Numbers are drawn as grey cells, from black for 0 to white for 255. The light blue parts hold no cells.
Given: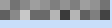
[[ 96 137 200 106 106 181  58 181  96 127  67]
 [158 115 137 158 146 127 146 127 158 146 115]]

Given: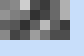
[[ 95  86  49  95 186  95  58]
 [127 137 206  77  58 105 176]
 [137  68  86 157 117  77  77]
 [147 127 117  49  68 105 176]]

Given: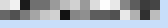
[[103  81 123 165 198 209  18 134 143  93  93  81 232 177  48 188]
 [220 241  27 112 112 154 188 209 154 220 253 232 134  93  60  69]]

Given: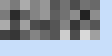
[[ 65  54  95 132 105  85 205  76 217 160]
 [123  43  95 132 151  95 114 141  34 141]
 [151 123 171 132 151  85 114  76 114 105]
 [171  76 160  76  65  85 132  54 114  85]]

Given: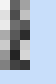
[[128  66  54]
 [150  35 214]
 [171  89  44]
 [203  66 203]
 [224  77 193]
 [234 110  89]
 [243  99 162]]

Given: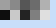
[[ 14 201  35 127 223]
 [159 137  86 108 177]]

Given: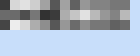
[[ 59 215 225 206 162  87 162  97 151 131 131 119 119]
 [ 69 237 215 173 142  87 151 107 142 119 119  97 107]
 [107 107  78 119  50  59 173 197 225 185 151 131 185]]

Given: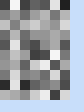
[[ 43 227  43  98 120 140  76]
 [ 64 245  64  98  86 227  32]
 [ 86 227  98  76 140 170  86]
 [109 182 109 149 149 170 149]
 [120 215 129 140 109 215  86]
 [129 158 109 158 182 120 182]
 [140 193 158  64  76 245 120]
 [149 170  98 204 236  86 170]
 [182 170 140 204 236  64 215]
 [193 129 182 204 170 149 215]]
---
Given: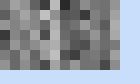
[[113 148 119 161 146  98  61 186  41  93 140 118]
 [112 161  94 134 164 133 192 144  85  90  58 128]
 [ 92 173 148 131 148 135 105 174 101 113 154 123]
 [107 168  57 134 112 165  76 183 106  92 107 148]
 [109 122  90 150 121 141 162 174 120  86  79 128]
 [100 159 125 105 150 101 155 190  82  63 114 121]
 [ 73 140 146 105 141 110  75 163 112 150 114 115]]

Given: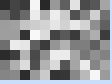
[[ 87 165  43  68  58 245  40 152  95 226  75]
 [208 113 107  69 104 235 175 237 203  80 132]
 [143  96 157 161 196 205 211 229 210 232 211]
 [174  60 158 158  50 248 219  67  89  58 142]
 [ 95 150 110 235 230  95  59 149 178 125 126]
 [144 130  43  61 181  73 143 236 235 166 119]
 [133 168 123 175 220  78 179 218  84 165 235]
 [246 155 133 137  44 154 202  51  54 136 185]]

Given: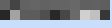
[[ 97  94  98  68  98 101  98 100 100 104  96]
 [192  55  39 163  92  92  79  40  71 106 208]]

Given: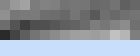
[[ 96 103 135 153 162 124 130 127 115 118 117 105 107 115]
 [112 116 144 119 122 122 110 109 104 117 105  89 111 105]
 [140 112 109  84  63  79  80  87  95  99 107 125 119 131]
 [181 126  42  68  94 116 128 139 150 159 160 157 164 193]]

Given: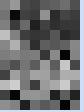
[[110  79 126 152  73  66  90  96]
 [ 68  60 115  10  64  58 145  43]
 [ 55  55 127  59 105  31  65  47]
 [ 41  50 191 129  61  53  56  86]
 [ 98 135 135 176 110  46  94  87]
 [  5 132 125 132 121 125  54 138]
 [198  70 103  80 117  92 155  92]
 [174 173  65 159 125 163 161 122]
 [202 125 186 206 120  60 155 169]
 [ 94  33  64   7 146 148 144  32]
 [  3 112 142 130  31 109  89 103]]

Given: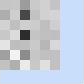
[[209 196 198 199 156 202]
 [209 212 173 206  72 194]
 [191 207 210 191 207 204]
 [192 191 200 219  44 196]
 [183 216 228 190 191 202]
 [192 193 160 242 140 198]
 [224 193 193 175 234 200]]
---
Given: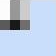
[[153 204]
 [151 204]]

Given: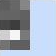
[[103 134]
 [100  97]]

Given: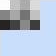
[[194 171]
 [167 116]]

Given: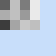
[[192 124]
 [192 154]]

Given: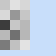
[[225 215]
 [151 198]]

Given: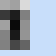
[[161 218]
 [ 29 128]]

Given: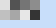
[[ 83 117]
 [167 231]]

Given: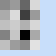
[[154 102]
 [219  62]]
